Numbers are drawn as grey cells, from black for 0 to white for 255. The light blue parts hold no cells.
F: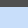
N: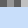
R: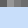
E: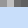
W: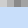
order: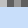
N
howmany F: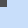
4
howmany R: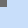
1

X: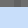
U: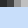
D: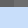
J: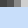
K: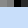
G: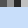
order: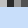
G
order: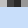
U
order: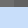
D

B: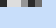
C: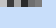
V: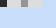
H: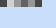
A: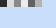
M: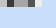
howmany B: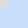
2
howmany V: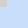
0

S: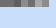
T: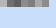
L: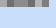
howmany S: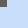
1
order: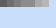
T
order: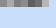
T

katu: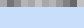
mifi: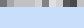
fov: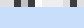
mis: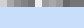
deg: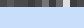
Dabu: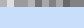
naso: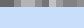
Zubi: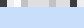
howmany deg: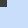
3
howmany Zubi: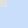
5
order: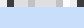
Zubi
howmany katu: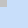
2
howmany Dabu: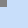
3

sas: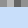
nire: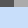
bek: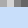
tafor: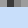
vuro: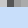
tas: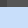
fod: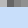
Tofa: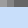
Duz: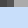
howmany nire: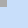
2
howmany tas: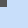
3
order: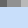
sas
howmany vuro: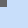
0
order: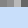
fod
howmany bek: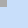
1
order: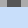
nire

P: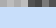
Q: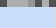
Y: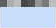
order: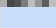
Y
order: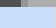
Q
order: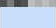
P
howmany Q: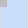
0

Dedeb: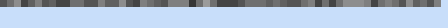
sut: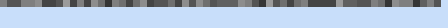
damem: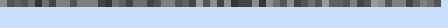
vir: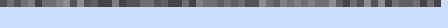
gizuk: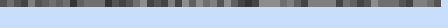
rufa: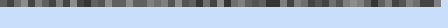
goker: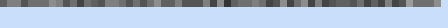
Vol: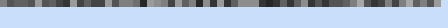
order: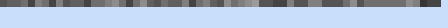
goker
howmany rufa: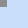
7
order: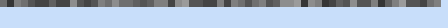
damem

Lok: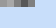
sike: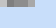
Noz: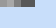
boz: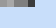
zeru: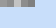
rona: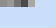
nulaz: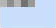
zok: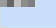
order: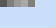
Lok
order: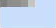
zeru

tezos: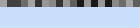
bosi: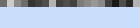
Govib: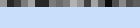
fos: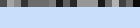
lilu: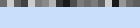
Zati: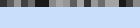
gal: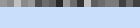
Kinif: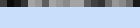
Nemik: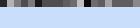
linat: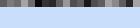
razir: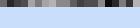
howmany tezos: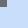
2
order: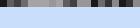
Zati
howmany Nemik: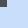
4
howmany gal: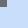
4
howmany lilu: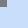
3
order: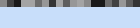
Zati

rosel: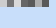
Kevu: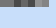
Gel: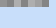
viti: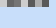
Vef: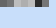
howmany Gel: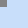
3
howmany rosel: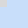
1
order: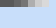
rosel

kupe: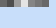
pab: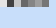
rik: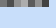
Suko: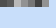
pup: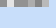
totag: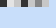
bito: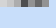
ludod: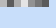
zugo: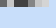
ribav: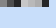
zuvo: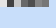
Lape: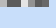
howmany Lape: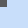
3
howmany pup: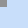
3
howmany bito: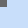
1
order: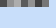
rik
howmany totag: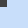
0

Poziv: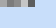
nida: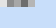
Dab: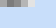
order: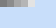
Dab
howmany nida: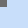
1
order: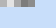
Dab
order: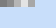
Dab

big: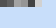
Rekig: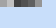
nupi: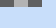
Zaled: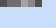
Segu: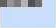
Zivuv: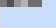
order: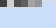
big
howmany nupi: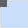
4
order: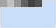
Rekig
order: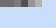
Zivuv

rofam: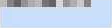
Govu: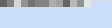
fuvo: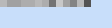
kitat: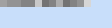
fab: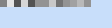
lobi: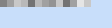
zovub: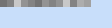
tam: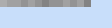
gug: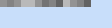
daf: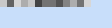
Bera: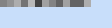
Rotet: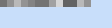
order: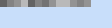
gug
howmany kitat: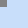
4
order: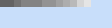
Govu
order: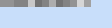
kitat
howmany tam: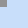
5
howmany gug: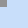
4

